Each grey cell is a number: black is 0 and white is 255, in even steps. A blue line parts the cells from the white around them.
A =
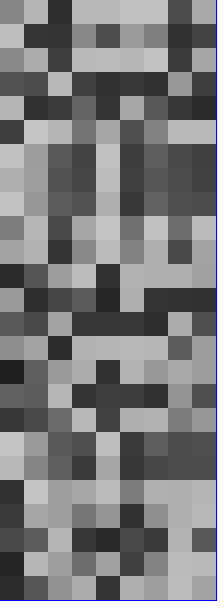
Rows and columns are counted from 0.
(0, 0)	134
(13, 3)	55
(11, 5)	178
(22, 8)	87
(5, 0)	62
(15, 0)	30
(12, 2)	69
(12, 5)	174
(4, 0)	180
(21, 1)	166
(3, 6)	49
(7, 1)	158
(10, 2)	52
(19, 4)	166
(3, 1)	76
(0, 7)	76
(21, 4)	149
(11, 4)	49
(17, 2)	107
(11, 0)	42
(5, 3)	116
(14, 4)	181
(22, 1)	92
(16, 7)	147
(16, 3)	52
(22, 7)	179
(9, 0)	125
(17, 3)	184
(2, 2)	62
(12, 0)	154
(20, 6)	176
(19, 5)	55
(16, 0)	96

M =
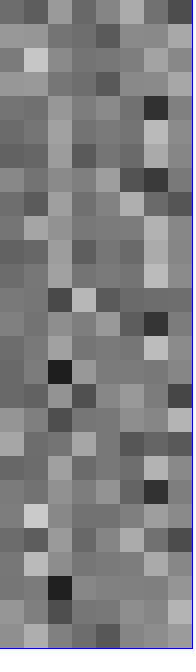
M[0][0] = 109
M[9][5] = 124
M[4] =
[116, 112, 151, 125, 138, 113, 49, 128]
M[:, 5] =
[171, 138, 126, 137, 113, 116, 106, 83, 175, 124, 106, 116, 106, 93, 118, 123, 153, 142, 86, 110, 100, 127, 171, 125, 128, 142, 133]
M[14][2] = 161
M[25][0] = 150
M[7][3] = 127
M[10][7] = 134
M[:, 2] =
[154, 116, 138, 118, 151, 161, 156, 138, 159, 146, 157, 161, 73, 142, 161, 30, 147, 78, 116, 160, 145, 136, 154, 141, 32, 78, 128]
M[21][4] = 114
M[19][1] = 108
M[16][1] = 98
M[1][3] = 110
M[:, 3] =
[104, 110, 116, 110, 125, 115, 90, 127, 112, 120, 94, 116, 183, 126, 117, 152, 80, 118, 166, 107, 125, 114, 104, 118, 135, 118, 109]
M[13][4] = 153
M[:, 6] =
[113, 137, 163, 138, 49, 186, 170, 58, 106, 178, 171, 187, 109, 53, 188, 120, 124, 134, 101, 179, 50, 158, 113, 170, 127, 134, 141]
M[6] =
[98, 102, 156, 90, 117, 106, 170, 134]
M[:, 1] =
[93, 150, 198, 153, 112, 117, 102, 115, 91, 165, 103, 119, 118, 115, 121, 124, 98, 127, 109, 108, 114, 202, 93, 186, 123, 127, 174]
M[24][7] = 149
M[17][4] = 120
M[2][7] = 136
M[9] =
[117, 165, 146, 120, 123, 124, 178, 135]
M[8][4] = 130
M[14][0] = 109
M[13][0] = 128

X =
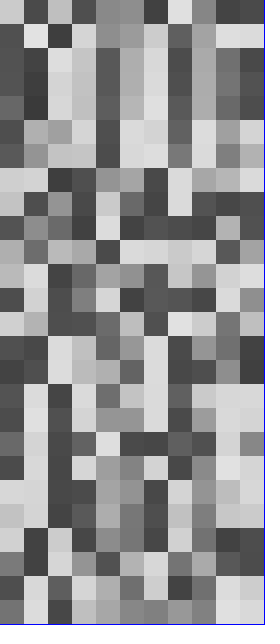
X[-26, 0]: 203
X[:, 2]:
[191, 62, 221, 212, 215, 160, 195, 62, 148, 106, 186, 68, 77, 78, 219, 220, 69, 80, 73, 71, 72, 68, 204, 214, 94, 71]
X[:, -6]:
[142, 155, 174, 175, 182, 218, 216, 165, 105, 67, 218, 145, 66, 190, 151, 99, 195, 149, 74, 131, 147, 119, 118, 179, 111, 135]
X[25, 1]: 220
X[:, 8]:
[134, 163, 170, 172, 173, 220, 218, 167, 83, 70, 214, 149, 71, 204, 149, 78, 202, 156, 80, 138, 148, 126, 114, 170, 112, 129]
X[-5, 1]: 212
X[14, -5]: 219
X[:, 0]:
[203, 80, 82, 83, 103, 78, 89, 207, 195, 83, 175, 186, 77, 208, 80, 67, 83, 76, 105, 75, 215, 194, 209, 122, 78, 115]
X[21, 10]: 203
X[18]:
[105, 212, 73, 98, 222, 74, 71, 95, 80, 212, 135]
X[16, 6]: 218
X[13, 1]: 179
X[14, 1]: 72
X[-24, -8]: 197
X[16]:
[83, 219, 69, 218, 110, 195, 218, 96, 202, 215, 216]
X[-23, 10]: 82
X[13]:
[208, 179, 78, 80, 107, 190, 80, 225, 204, 117, 191]
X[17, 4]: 149
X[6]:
[89, 148, 195, 197, 76, 216, 221, 120, 218, 127, 178]
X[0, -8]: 79
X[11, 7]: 198
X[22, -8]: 71
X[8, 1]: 78
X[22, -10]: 66
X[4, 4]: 93
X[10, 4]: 74
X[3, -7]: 88
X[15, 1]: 79
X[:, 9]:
[68, 222, 112, 116, 105, 160, 127, 182, 71, 179, 88, 210, 218, 117, 112, 142, 215, 217, 212, 225, 189, 199, 66, 88, 220, 224]

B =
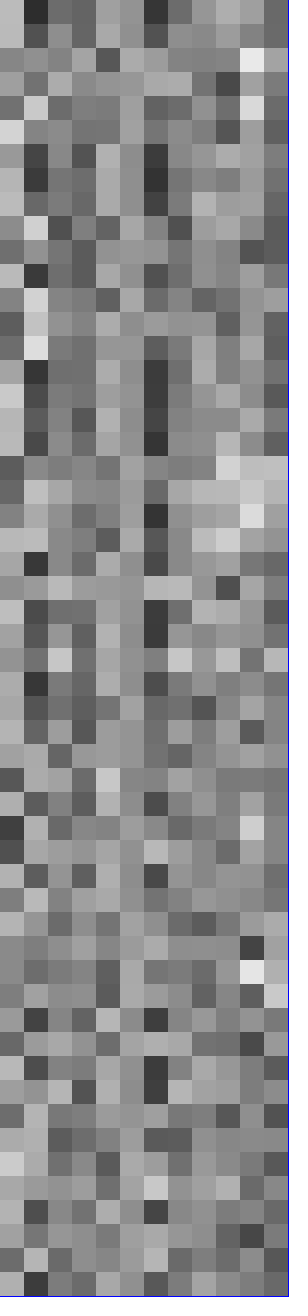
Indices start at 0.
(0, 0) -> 187
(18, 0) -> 185
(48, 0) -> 203
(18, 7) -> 139
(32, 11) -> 117
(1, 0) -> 186
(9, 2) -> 80
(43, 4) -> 109
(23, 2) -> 137
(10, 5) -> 151
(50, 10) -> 132
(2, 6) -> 156
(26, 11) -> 114
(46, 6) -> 159
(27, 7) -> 198
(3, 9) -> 73
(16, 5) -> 147
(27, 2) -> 198
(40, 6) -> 117
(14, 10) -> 167
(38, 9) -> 120
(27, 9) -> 190
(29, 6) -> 104
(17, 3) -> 87
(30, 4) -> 156
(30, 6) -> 111
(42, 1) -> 67
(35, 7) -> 157
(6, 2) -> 136
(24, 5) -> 149
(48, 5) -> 170
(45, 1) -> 147
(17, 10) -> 170
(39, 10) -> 68
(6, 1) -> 69
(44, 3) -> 124
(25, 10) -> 149

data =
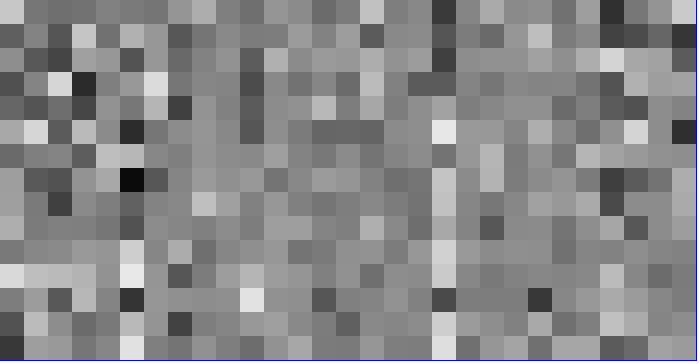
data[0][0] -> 199
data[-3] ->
[125, 156, 88, 183, 132, 52, 150, 144, 141, 143, 226, 145, 143, 86, 128, 132, 146, 129, 74, 125, 125, 125, 56, 135, 152, 170, 155, 135, 124]
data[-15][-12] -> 136
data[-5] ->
[121, 135, 138, 153, 149, 206, 134, 172, 111, 134, 143, 151, 116, 122, 144, 146, 124, 151, 209, 153, 139, 143, 142, 113, 133, 130, 142, 133, 130]
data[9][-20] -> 140
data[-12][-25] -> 127
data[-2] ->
[82, 187, 141, 107, 121, 185, 148, 66, 126, 133, 152, 159, 137, 124, 96, 137, 134, 140, 206, 155, 142, 129, 169, 112, 127, 192, 171, 133, 141]
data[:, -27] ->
[111, 85, 69, 214, 110, 91, 132, 82, 64, 128, 138, 186, 88, 141, 153]
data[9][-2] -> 140
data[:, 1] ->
[118, 131, 88, 132, 84, 214, 127, 89, 122, 123, 135, 190, 156, 187, 158]
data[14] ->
[56, 158, 153, 118, 134, 225, 127, 116, 145, 126, 109, 146, 167, 123, 122, 150, 126, 125, 222, 112, 150, 164, 112, 166, 166, 91, 106, 162, 155]
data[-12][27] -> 158
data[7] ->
[158, 89, 82, 147, 168, 11, 87, 133, 154, 144, 152, 116, 136, 155, 149, 130, 111, 117, 196, 139, 179, 124, 139, 148, 123, 63, 91, 115, 173]
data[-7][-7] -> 161
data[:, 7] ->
[149, 87, 105, 118, 64, 140, 127, 133, 136, 134, 172, 86, 144, 66, 116]
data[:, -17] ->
[139, 155, 139, 114, 145, 123, 131, 136, 128, 158, 116, 149, 143, 137, 167]
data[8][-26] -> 138
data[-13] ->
[142, 88, 69, 160, 151, 83, 151, 105, 130, 146, 92, 176, 139, 154, 151, 173, 146, 156, 64, 141, 145, 145, 161, 143, 173, 212, 167, 162, 91]
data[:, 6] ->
[117, 151, 151, 219, 181, 118, 135, 87, 131, 140, 134, 149, 150, 148, 127]
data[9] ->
[174, 123, 128, 127, 118, 82, 140, 134, 128, 140, 125, 158, 158, 132, 127, 175, 137, 110, 168, 132, 87, 138, 139, 116, 142, 166, 87, 140, 157]
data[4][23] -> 107
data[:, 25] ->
[48, 66, 212, 83, 91, 144, 162, 63, 74, 166, 130, 187, 170, 192, 91]
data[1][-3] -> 76
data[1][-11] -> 85
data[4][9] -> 129
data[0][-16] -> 107
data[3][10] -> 76

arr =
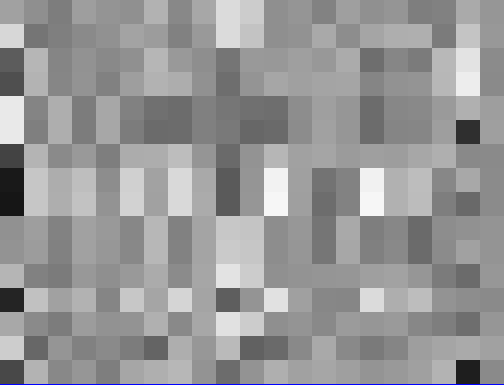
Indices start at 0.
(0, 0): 161
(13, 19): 110
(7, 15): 241
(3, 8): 145
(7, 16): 177
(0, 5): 144
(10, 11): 141
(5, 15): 108
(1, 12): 146
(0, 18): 129
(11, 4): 143
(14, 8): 151
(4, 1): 132
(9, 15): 126
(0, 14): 159
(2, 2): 133
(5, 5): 124
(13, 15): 150
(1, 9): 219
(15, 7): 183
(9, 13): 117
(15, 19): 30
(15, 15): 148
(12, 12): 160
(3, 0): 79
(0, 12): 149
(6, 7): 189
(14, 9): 186
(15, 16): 153
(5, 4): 167
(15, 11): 175
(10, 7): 130
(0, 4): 148
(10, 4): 151
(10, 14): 167
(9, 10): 196
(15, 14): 159
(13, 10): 204
